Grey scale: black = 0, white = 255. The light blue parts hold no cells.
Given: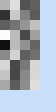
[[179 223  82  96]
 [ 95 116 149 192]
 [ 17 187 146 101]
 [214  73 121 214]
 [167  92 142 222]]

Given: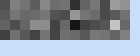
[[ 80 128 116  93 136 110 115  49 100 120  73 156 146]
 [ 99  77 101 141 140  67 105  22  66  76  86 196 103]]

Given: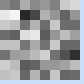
[[136 117 173 137 151 128 202 216]
 [202 191 114 179 109 200 108 108]
 [193 193 117 170 114 201 104 104]
 [206 187  92  99 152 151 163 189]]

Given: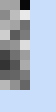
[[165 163   8]
 [176 164 112]
 [139 148 221]
 [ 51  84 171]
 [184 145 102]]

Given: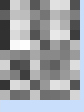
[[ 52 213 179  87 143 225 220  81]
 [ 47 232 219 107 148 216 177  76]
 [ 48 249 254 196  85 161 121 188]
 [211  71  81 209 113  95 146 221]
 [ 52 219 204  91 152 225 215  83]]

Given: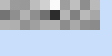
[[187 155 153 189 208 250 158 191 142 186]
 [178 175 146 160 176 177 141 169 143 139]]

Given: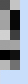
[[ 78 196]
 [163   7]
 [161 164]
 [184 113]]

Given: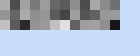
[[174  77 162 121 156 104  91 143  76 168 139 112]
 [193  90  42 147 153 192 224  98 158 161 143  23]]

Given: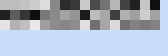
[[190 188 194 204 220 136  44  56 201  74 115 183  66  33 197  16]
 [227 178 191 232 158 140 134 141 223 112 166 219 114 130 122 130]]
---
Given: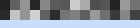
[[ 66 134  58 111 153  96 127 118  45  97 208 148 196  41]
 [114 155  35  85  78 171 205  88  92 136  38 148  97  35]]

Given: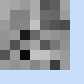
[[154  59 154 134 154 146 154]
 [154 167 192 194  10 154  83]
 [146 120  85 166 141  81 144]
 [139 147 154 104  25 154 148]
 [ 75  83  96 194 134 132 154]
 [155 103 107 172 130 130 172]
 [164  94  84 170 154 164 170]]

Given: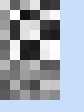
[[138 150 119 157 118  91]
 [198 201  68  99 177  84]
 [124 131 143 156 117 127]
 [ 89  84 191 163 109 182]
 [252 235  35  29 248 114]
 [254 242  27  34 243  97]
 [ 29  36 243 225  45 186]
 [ 45  59 218 224  47 155]
 [248 223  50  19 255 145]
 [ 58  49 230 177  93 219]]

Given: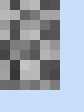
[[124 151 115 129 105 107]
 [ 72  83 185 183  54 161]
 [ 80  83 186 196  60 157]
 [167 180  87 108 141  69]
 [148 170  96 126 124  79]
 [ 85  83 188 179  78 178]
 [ 88 111 158 155  83 153]
 [164 164 119 100 176 184]
 [ 83  80 185 176  72 175]]

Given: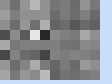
[[127 122 110 115  98 186 138 151 120 165]
 [142 153 106 122 102 122 171 132 109 150]
 [121 128 131 125 130  68 100 107 131  72]
 [133 137 113 115 127 126 127 128 120 169]
 [144 169 122 127 138  38 230  90 140  78]
 [ 97 106  87 108  99 174 112 150 108 142]
 [105 126 109 122 108 144 144 145 126 157]
 [120 147 107 123 118 145 184 149 112 143]]

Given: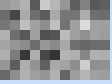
[[157 160 181 158 101 177 149 159 176 142 104]
 [146 144 205 142 164 168  96 147 174  93 151]
 [174 177 134 175 180  52  71 174  56 124 175]
 [108 109 103 111 169 138 152 108 140 149 164]
 [156 161 144 159 187  85  81 160  88 110 177]
 [159 160 219 160 115 191 142 161 191 134 118]
 [108 111 174 116 118 169  93 110 170  71 108]
 [ 95  89 130  93 150 182 203  89 178 163 154]]

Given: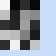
[[196  38 241  45]
 [ 26 129 188 197]
 [ 44 160  36  48]
 [138 151  33 193]
 [  8  44   7 245]]

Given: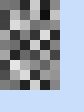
[[133  34 208  33 111 125]
 [148 157  46 218 171  78]
 [155 100 140 173 229  56]
 [ 66 176  68 105  35 166]
 [132  36 206  35 110 123]
 [ 38 220  51 129  51 171]
 [141 125 115 189 219  65]
 [195  14 186 104 183  63]
 [137  34 203  40 114 119]]

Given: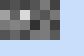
[[ 90 123 119  72 102  84]
 [ 63 123  49 124 131 121]
 [119  86 101 217  98 161]
 [ 66 122  84  67  82  69]]
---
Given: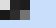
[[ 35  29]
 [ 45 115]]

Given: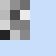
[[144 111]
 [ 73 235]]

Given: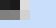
[[ 26 221]
 [130 209]]

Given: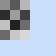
[[ 89 183]
 [157  64]]

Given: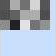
[[172 113]
 [ 97 171]]

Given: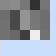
[[139 119]
 [ 73 148]]
